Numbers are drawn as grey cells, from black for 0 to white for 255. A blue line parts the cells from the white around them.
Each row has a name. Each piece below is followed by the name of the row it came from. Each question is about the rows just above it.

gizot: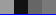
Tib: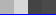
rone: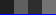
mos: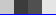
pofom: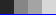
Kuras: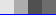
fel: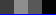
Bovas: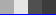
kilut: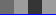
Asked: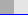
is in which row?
Bovas
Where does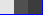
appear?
Bovas
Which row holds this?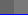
gizot
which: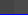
Tib

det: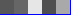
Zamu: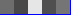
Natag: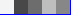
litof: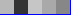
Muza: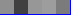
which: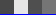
Zamu
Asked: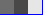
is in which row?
Zamu
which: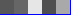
det
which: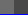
Zamu
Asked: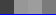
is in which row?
Muza
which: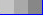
litof
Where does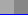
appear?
litof

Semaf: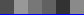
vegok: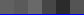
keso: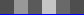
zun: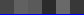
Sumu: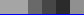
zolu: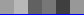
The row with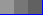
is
Semaf
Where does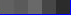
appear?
vegok
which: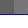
zolu
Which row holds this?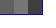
zolu
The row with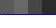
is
vegok
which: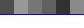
Semaf

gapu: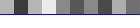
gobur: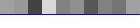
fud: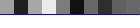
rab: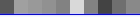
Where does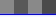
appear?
gapu
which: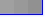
rab
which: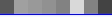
rab

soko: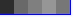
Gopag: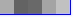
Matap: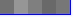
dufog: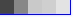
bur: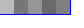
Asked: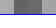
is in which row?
Gopag
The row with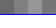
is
soko
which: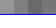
Matap
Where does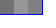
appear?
Matap
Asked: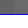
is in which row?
Gopag

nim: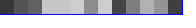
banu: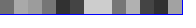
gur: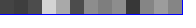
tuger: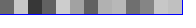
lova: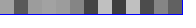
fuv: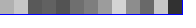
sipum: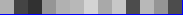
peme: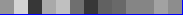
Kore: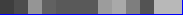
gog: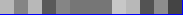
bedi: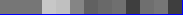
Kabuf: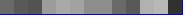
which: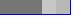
gog
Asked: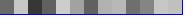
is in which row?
tuger
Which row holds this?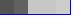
nim
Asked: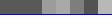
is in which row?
Kore
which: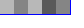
gog

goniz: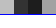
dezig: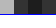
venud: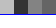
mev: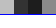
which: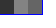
venud
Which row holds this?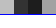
goniz
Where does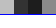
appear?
mev
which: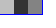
venud

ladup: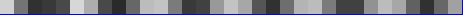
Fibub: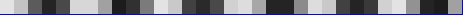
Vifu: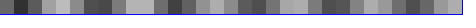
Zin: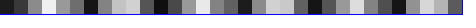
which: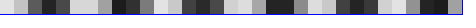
Fibub
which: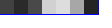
Fibub
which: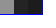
Fibub
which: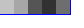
ladup
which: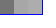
Vifu

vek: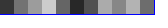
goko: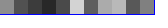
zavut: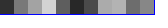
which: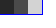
goko
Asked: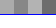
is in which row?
vek
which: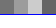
vek
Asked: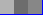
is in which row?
zavut
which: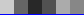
vek
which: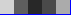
zavut
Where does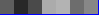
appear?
zavut

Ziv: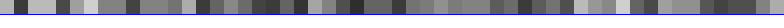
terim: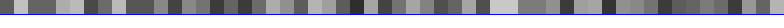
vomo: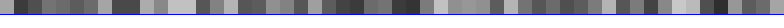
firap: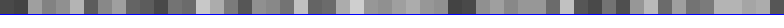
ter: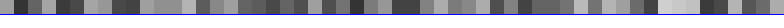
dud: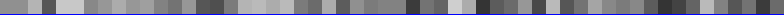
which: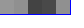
firap
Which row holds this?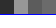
vomo
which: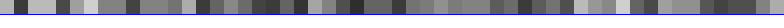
Ziv
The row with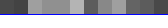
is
ter
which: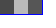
dud
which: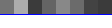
Ziv

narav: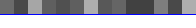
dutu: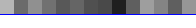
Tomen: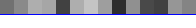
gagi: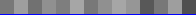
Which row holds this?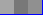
gagi
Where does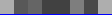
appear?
narav

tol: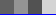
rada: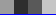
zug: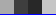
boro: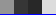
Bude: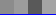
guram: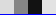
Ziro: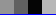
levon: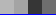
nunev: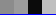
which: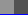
tol
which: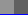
Ziro
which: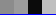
nunev
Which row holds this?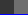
levon
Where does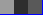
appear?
rada
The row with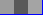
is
Bude

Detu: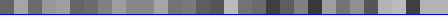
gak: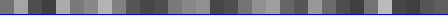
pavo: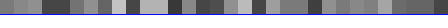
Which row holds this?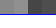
gak
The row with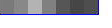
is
gak
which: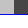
pavo
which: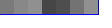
gak

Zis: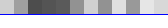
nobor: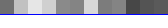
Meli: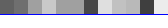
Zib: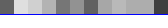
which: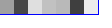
Meli
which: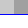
Meli
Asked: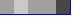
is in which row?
Meli
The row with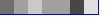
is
Meli
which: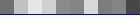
nobor
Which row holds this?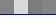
nobor
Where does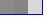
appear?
nobor

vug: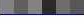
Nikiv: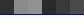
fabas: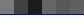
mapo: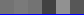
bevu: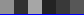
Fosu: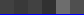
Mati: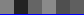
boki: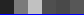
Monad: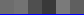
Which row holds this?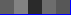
vug
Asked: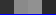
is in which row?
Nikiv
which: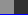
bevu
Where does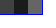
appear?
fabas

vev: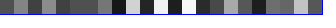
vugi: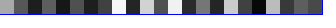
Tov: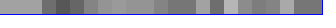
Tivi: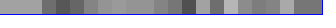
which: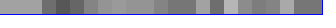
Tov
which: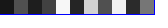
vugi
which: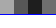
vev
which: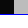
vugi
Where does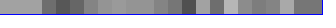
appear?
Tivi
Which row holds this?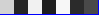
vev

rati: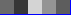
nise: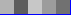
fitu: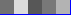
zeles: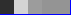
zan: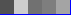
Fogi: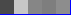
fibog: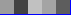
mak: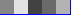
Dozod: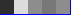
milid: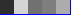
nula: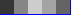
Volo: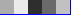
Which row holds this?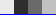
Volo
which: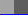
fibog
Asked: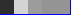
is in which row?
zeles
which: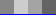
nula
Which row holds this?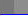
Dozod

